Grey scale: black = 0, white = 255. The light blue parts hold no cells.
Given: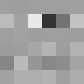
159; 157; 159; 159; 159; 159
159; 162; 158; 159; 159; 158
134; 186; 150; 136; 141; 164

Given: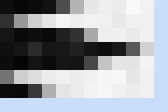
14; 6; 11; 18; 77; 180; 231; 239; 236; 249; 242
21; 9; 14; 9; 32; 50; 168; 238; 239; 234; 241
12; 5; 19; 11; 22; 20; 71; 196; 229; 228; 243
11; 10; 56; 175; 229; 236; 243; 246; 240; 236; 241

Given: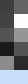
63; 101
83; 150
139; 42

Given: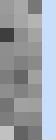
155; 168; 119
62; 142; 164
141; 129; 138
142; 130; 144
125; 138; 136

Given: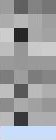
157; 96; 130; 118
205; 38; 169; 162
154; 151; 153; 154
190; 87; 186; 174
186; 56; 174; 173

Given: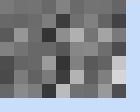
122; 114; 115; 105; 130; 106; 115; 114; 101
90; 150; 109; 52; 142; 176; 116; 164; 121
77; 101; 104; 156; 52; 129; 89; 99; 197
103; 138; 125; 55; 187; 113; 110; 153; 78
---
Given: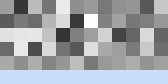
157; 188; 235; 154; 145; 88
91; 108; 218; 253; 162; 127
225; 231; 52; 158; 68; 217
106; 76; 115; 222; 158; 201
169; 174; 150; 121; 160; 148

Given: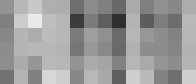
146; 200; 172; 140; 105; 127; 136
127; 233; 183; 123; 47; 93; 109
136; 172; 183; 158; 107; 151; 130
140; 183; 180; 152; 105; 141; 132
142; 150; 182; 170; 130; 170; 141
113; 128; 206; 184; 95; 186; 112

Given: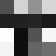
80; 146
33; 36
254; 83
243; 101

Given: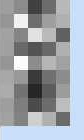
158; 65; 184
149; 110; 176
161; 225; 97
160; 83; 176
149; 140; 161
167; 58; 140
171; 38; 156
158; 75; 189
161; 207; 106

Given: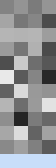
131; 123
165; 134
181; 181
155; 177
78; 110
233; 133
98; 153
181; 154
142; 123
167; 99
137; 128

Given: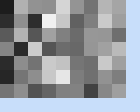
29; 146; 213; 115; 165
45; 45; 199; 127; 158
90; 86; 128; 151; 110
133; 204; 108; 150; 186
43; 115; 194; 111; 159
38; 142; 230; 112; 126
116; 82; 128; 66; 159
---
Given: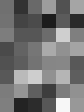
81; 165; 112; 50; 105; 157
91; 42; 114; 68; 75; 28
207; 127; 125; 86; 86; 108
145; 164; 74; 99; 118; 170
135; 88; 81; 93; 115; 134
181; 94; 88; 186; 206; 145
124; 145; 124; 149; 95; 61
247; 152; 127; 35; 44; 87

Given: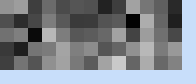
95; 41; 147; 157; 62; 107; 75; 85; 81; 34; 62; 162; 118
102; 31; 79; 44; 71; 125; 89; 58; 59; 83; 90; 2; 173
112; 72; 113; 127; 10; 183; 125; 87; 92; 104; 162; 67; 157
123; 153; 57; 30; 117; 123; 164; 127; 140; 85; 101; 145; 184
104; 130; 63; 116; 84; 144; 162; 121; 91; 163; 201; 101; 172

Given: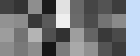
83; 61; 65; 52; 142; 27; 225; 104; 69
115; 138; 146; 140; 56; 90; 239; 107; 76
57; 74; 157; 115; 180; 80; 49; 158; 100
84; 59; 141; 121; 141; 22; 123; 169; 145

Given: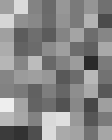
149; 112; 159; 218; 131; 106; 151; 122
179; 75; 214; 144; 136; 108; 147; 122
109; 134; 160; 92; 110; 91; 132; 164
96; 169; 172; 99; 107; 140; 159; 108
42; 123; 182; 134; 188; 104; 130; 156
184; 114; 133; 155; 159; 151; 88; 108
169; 88; 130; 122; 97; 126; 102; 142
71; 159; 238; 164; 99; 109; 82; 136
86; 122; 185; 167; 130; 217; 223; 153
114; 166; 59; 50; 78; 219; 170; 163

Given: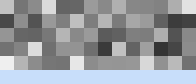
174; 226; 194; 117; 139; 218; 100; 102; 155; 137; 176; 135; 134; 130
60; 66; 73; 142; 83; 153; 127; 191; 125; 181; 123; 167; 155; 97
83; 137; 149; 102; 100; 120; 181; 137; 154; 91; 97; 127; 125; 175
70; 140; 114; 131; 220; 112; 147; 147; 111; 58; 193; 99; 159; 52
186; 113; 239; 180; 140; 118; 116; 231; 140; 150; 149; 151; 216; 145

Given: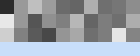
118; 141; 44; 153; 191; 156; 107; 101; 175; 111
111; 173; 232; 152; 85; 144; 127; 183; 101; 125
229; 132; 207; 129; 90; 72; 149; 168; 111; 125

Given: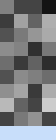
68; 19; 129; 68
99; 174; 60; 162
150; 170; 82; 122
48; 121; 141; 131
98; 45; 110; 58
127; 109; 81; 139
58; 172; 143; 164
68; 204; 185; 99
146; 67; 67; 121
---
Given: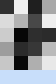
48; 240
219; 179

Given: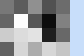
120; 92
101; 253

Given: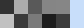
50; 172
193; 58

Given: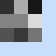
48; 171
131; 132

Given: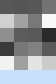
87; 85
208; 162

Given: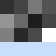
49; 68
149; 105
